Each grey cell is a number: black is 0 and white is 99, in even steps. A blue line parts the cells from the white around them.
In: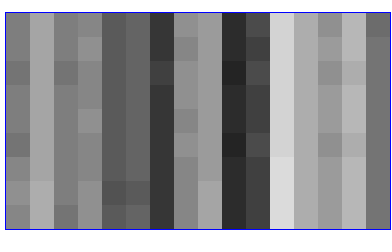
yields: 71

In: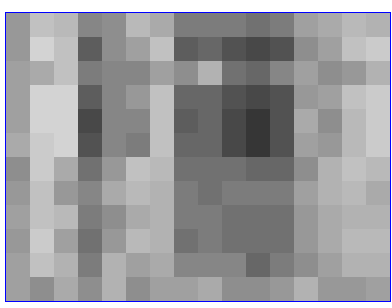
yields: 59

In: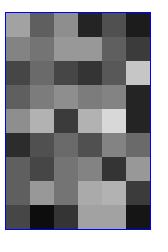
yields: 63

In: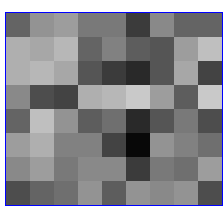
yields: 57

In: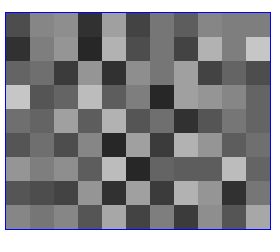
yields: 33

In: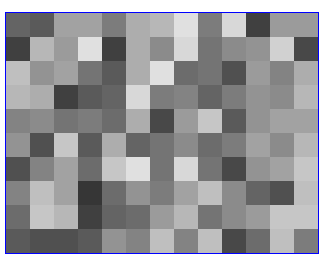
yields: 74
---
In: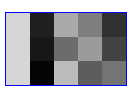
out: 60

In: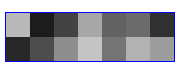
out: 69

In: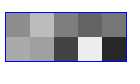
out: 92

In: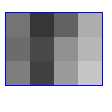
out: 56

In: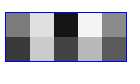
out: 72

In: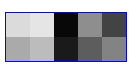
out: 36

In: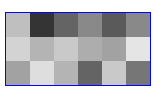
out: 63
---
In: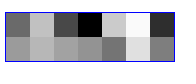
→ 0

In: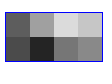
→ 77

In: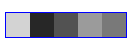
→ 60

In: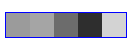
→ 18

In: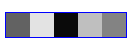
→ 74

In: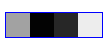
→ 92

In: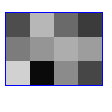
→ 23

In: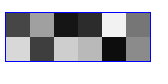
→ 17
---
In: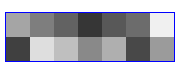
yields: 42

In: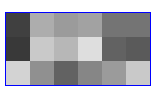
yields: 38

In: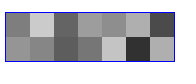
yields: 68

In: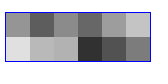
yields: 61

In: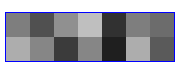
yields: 49

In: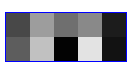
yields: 53

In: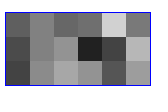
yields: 26

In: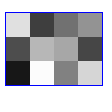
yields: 65

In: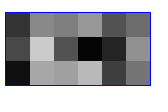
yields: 14

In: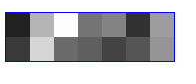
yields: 19
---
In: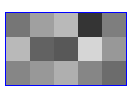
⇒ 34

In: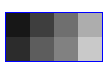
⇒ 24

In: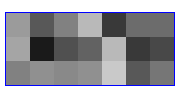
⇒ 72

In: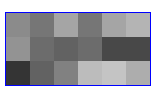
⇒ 42

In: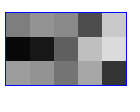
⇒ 37

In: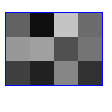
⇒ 62

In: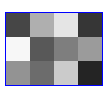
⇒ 34

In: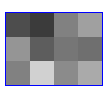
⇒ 36

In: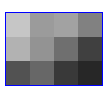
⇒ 57

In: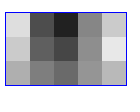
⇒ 27
